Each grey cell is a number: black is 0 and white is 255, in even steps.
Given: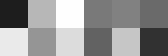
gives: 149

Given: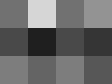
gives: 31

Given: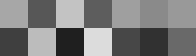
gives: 188

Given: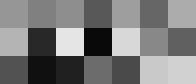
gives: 40

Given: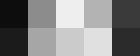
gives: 166

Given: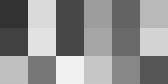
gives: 226
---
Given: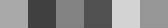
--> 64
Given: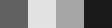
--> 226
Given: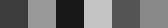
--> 153
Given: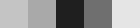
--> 169
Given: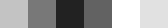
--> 120
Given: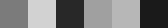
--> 210
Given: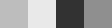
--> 233
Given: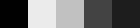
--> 235
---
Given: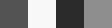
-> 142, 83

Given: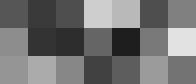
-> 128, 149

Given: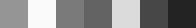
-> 35, 149

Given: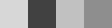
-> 142, 215

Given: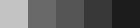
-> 28, 195

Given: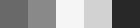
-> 40, 105

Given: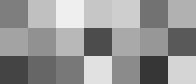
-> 177, 68

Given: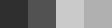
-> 176, 47
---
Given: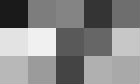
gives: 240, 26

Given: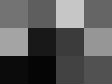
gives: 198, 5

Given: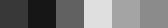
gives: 223, 22

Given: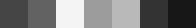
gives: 244, 23

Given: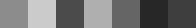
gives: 203, 39

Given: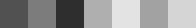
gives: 227, 46

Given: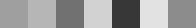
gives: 226, 55
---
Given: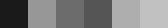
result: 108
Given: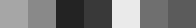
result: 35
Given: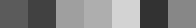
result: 159
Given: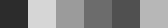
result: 155
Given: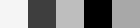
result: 190
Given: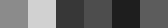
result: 55
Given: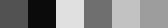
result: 224
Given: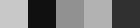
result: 145
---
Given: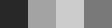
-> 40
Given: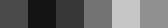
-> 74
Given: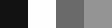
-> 18
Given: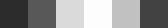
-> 44
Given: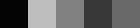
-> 4
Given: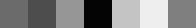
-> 107
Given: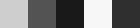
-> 206
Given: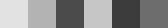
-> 226
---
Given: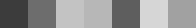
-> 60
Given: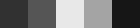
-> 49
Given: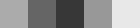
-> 171
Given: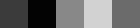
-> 59
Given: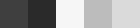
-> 63
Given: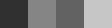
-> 48
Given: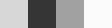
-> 215
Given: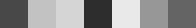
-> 72
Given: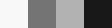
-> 248
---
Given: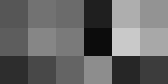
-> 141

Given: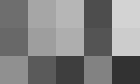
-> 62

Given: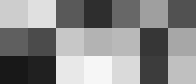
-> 218

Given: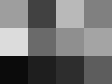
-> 30

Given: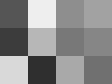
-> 47

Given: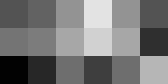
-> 62

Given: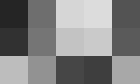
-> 70
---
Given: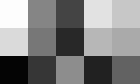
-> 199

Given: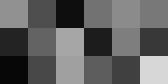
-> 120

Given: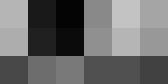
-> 165

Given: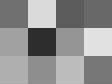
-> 104

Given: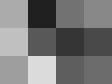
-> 136

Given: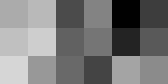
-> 61

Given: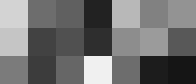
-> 147

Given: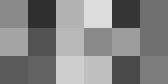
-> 111

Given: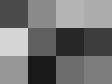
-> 172
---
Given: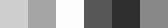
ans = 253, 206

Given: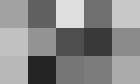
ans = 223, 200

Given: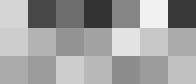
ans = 241, 227

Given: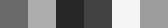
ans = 245, 173

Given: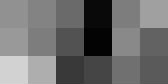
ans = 210, 174

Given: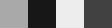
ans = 237, 169

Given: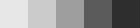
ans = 231, 203

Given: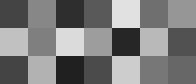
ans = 225, 219
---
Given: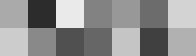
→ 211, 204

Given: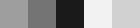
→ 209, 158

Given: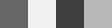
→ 185, 102

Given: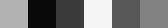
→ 129, 178

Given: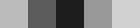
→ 207, 186

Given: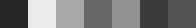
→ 81, 38

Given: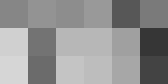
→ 122, 214
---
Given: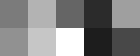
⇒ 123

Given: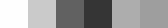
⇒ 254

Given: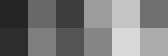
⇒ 37

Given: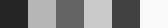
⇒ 37

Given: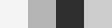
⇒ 244

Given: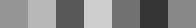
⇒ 149

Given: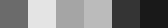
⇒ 107

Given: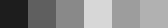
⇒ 29
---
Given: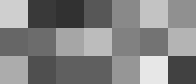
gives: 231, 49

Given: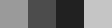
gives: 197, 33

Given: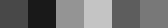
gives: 196, 25

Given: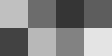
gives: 228, 53

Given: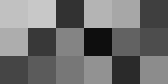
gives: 200, 14

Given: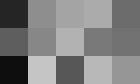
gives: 197, 14

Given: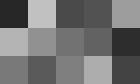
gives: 193, 39

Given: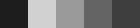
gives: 209, 29
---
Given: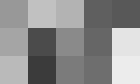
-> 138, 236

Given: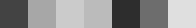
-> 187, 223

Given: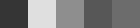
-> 142, 223

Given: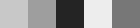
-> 36, 237

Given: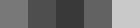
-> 57, 201

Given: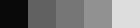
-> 118, 221

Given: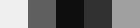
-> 14, 239
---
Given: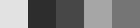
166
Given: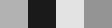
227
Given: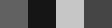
198
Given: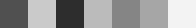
166
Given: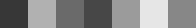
230
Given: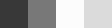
252
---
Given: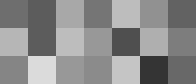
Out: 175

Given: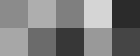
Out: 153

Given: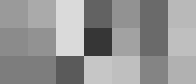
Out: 106

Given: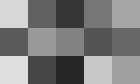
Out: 84

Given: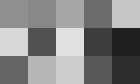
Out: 61

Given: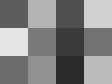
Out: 58

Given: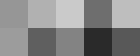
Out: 42

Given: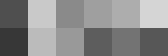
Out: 115

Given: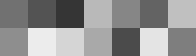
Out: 228

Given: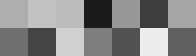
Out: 237
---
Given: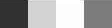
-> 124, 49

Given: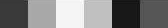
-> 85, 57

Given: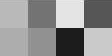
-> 86, 173

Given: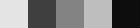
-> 13, 228

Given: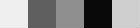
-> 207, 239

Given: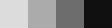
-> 16, 220

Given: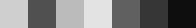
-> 14, 207
